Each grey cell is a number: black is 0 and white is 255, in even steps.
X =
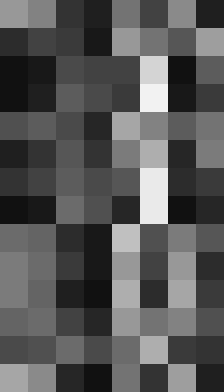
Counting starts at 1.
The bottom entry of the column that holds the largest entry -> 51
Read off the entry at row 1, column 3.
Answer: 51
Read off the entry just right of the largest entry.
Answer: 24
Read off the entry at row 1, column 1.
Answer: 152
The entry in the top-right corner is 31
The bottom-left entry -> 166
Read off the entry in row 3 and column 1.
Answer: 17
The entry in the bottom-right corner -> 31
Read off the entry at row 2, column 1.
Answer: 44
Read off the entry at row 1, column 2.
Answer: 130
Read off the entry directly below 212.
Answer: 242
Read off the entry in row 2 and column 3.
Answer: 58
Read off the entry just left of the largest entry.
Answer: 58
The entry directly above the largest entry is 212
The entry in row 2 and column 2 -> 66
